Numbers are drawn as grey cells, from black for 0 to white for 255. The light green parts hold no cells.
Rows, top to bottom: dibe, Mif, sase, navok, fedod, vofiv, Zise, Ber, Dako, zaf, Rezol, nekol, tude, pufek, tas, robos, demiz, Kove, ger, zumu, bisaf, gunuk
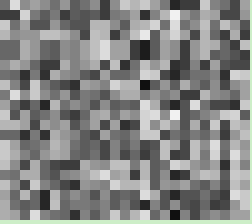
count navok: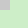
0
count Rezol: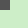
3
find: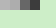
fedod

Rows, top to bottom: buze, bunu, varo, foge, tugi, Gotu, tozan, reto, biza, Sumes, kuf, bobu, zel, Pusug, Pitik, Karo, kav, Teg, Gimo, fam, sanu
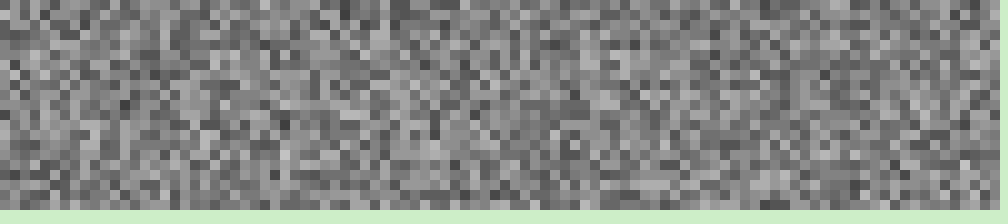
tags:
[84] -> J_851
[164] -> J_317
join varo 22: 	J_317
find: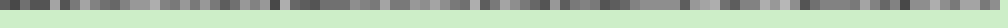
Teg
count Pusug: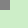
8
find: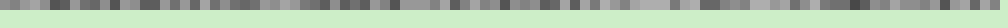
Gimo

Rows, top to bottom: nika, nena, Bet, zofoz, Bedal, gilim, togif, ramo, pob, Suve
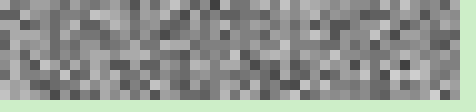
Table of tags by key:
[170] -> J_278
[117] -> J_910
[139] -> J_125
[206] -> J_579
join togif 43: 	J_125
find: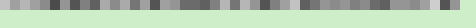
Suve
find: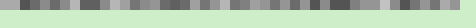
Bet
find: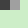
togif

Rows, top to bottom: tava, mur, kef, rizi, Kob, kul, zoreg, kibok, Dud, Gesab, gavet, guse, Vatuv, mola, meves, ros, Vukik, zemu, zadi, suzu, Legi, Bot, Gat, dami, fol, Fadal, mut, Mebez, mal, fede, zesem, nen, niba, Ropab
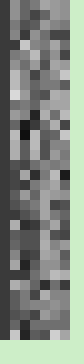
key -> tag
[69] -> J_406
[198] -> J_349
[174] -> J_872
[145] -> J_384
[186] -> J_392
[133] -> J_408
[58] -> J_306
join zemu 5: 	J_392
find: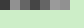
mur
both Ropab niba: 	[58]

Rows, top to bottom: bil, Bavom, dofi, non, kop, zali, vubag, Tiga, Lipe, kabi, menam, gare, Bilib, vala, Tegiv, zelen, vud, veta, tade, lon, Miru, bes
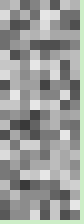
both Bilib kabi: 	[179]
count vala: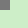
4
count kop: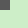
1
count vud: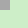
3
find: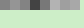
gare
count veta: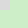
0
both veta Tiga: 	[179]

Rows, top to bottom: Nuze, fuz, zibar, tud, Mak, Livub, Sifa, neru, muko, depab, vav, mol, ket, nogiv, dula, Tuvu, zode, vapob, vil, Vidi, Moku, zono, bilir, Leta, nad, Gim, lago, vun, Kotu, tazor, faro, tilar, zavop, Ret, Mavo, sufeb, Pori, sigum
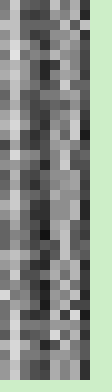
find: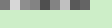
Tuvu
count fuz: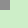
0
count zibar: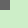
4
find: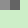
faro
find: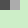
Vidi

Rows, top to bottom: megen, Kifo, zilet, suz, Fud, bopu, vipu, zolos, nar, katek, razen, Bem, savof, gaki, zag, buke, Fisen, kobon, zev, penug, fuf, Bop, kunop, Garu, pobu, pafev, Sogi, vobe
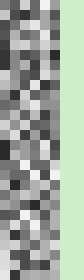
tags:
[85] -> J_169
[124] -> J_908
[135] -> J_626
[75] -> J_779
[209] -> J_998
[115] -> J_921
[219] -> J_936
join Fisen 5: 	J_998
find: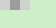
Fud
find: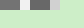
Fisen
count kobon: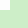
0
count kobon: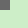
2
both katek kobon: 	[135]

